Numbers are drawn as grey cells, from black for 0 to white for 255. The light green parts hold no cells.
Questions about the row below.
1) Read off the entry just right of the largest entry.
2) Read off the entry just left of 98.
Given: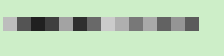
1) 175
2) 169

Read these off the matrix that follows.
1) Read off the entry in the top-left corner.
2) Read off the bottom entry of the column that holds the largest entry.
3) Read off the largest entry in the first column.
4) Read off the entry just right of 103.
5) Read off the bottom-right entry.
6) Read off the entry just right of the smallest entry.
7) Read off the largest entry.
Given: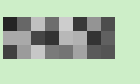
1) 37
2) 116
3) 169
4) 192
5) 84
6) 103
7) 205

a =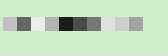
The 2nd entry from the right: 206
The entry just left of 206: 224
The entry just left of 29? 178

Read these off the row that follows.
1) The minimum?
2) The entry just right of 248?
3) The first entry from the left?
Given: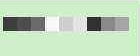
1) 49
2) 206
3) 62

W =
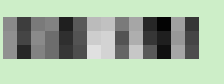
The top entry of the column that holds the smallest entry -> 3
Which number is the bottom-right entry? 77
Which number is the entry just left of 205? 83
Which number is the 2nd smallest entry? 16
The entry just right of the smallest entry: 160
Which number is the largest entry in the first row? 193
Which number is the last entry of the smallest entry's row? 54
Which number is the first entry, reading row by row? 138
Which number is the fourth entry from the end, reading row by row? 89
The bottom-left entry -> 144
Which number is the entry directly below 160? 152
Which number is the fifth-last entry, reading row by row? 199
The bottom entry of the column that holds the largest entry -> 224

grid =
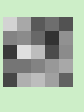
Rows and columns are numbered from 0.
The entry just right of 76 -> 139
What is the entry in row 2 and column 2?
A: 189
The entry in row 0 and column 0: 211
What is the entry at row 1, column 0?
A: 131
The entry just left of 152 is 131
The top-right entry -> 82
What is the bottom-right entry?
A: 97

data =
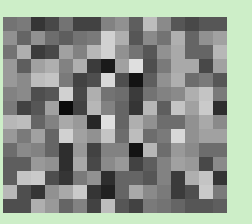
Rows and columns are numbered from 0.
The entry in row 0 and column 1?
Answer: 122
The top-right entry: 86
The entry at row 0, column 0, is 115
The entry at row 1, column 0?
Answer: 145
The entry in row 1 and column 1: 101
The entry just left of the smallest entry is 161
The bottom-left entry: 78
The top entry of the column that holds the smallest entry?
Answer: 115
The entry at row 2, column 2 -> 59
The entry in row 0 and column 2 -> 53
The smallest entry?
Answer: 11
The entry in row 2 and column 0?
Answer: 115
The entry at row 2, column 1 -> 175
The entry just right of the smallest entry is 66

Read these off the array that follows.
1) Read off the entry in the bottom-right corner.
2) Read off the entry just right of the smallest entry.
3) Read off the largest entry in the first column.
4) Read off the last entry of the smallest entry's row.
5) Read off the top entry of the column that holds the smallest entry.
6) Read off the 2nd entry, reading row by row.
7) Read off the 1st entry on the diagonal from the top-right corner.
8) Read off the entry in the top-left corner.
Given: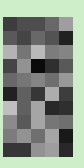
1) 40
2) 47
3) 191
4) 89
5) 77
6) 77
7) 158
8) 61

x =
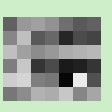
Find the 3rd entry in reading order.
160
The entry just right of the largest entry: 81
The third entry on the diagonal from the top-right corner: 172
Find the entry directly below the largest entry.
134
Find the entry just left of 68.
75
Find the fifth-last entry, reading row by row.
178
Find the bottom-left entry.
119
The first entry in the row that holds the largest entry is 205
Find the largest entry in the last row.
199
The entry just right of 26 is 32
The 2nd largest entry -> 213
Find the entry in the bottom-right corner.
166
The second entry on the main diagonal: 191

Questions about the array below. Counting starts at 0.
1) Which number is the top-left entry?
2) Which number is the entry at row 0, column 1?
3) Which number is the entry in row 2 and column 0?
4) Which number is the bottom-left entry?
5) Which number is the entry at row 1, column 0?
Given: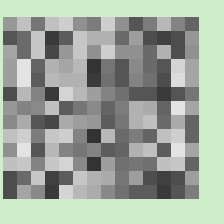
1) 151
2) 192
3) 165
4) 77
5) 85

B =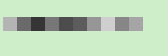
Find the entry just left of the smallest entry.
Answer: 106
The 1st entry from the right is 165
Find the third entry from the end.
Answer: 207

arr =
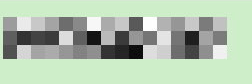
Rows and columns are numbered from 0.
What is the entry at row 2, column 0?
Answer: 81
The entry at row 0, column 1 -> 234
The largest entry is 254
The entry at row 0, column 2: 200
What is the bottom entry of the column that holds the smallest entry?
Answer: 13
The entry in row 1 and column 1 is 51
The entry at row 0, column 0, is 156
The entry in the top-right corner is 193
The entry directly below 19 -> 143
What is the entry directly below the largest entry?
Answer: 117
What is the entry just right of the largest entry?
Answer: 178

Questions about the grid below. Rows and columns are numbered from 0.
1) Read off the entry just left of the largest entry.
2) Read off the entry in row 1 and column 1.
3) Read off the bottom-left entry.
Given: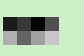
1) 159
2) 101
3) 174

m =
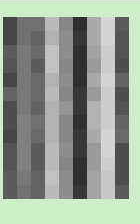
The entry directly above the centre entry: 135
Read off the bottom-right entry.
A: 91
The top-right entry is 91
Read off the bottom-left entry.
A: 91
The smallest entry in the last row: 55
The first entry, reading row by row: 70
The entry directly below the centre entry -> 135
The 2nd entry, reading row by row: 113
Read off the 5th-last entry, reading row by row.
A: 141
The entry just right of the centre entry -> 55
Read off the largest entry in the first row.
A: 212
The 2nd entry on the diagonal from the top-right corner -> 212
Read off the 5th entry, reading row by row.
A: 135
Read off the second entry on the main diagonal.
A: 113
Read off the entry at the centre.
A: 149
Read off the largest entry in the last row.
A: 199
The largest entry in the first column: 99
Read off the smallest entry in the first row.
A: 47
